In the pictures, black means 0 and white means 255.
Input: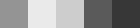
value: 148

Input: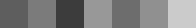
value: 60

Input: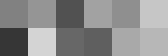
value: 212

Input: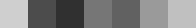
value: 48

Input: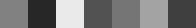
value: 234

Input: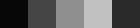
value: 7

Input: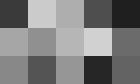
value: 136

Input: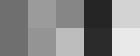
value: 111
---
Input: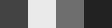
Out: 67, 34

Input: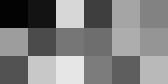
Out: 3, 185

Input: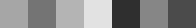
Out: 166, 75

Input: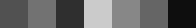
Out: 81, 14

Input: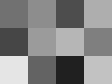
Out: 113, 194

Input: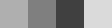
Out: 175, 218

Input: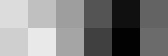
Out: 220, 107

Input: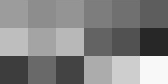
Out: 156, 248

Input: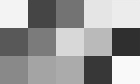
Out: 243, 249
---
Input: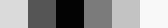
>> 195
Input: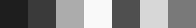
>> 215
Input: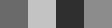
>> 47
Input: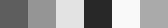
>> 249
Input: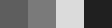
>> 219
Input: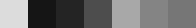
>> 132
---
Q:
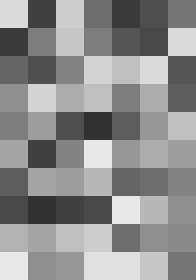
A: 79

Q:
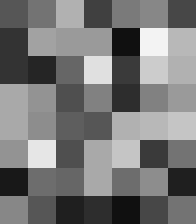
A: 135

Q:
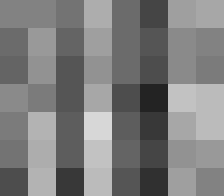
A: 159

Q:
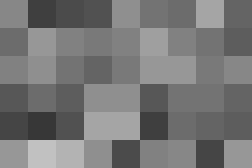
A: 165

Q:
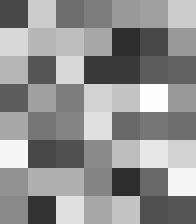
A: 160

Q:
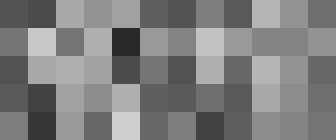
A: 147

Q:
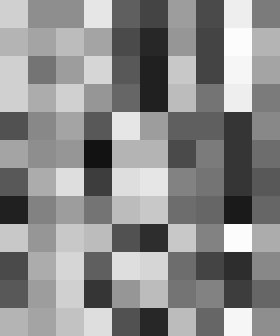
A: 238

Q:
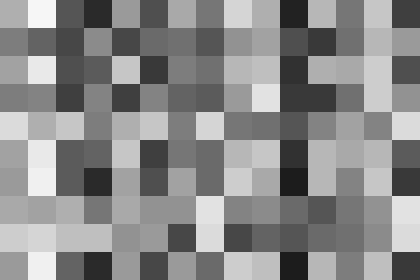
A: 198
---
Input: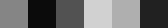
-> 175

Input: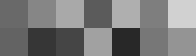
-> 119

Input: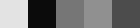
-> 144

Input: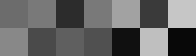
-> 191

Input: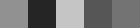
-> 86

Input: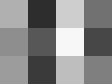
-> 190

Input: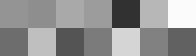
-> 129

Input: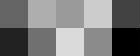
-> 139
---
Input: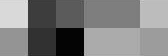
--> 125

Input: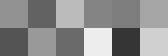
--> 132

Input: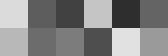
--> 197

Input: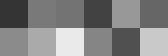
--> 66

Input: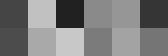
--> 138

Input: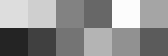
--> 103

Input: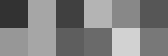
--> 180

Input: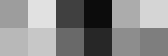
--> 12
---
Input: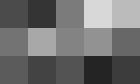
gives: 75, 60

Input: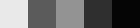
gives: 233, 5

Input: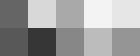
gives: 101, 149

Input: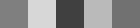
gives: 127, 113

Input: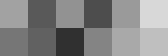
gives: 162, 191

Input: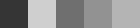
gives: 53, 180

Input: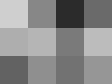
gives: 207, 150

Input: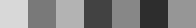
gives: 216, 150
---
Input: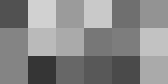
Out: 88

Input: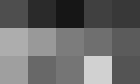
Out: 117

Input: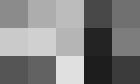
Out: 224

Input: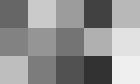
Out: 81

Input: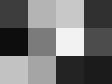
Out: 165

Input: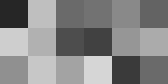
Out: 214
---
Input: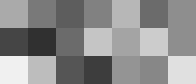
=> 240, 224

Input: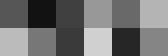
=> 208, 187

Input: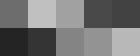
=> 192, 184

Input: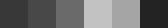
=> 194, 165

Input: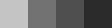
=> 196, 114

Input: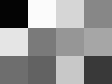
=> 251, 229

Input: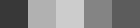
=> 204, 177

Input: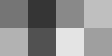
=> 228, 191

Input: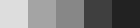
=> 221, 164
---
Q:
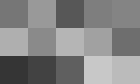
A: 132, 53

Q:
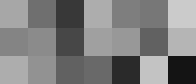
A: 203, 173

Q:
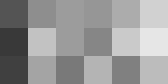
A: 209, 64

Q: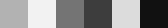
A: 17, 178

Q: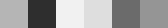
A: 149, 181

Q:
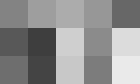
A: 103, 110

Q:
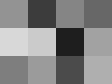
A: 103, 126

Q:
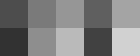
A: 164, 50
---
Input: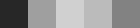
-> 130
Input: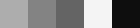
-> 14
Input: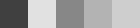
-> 206
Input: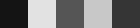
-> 53
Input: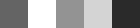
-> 42
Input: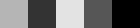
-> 0
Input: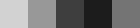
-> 116
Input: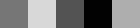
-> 174
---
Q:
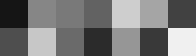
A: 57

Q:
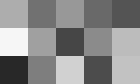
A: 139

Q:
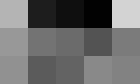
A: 83

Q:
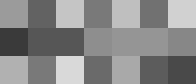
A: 149

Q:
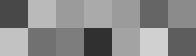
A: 208

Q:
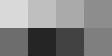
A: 66

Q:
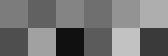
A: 194
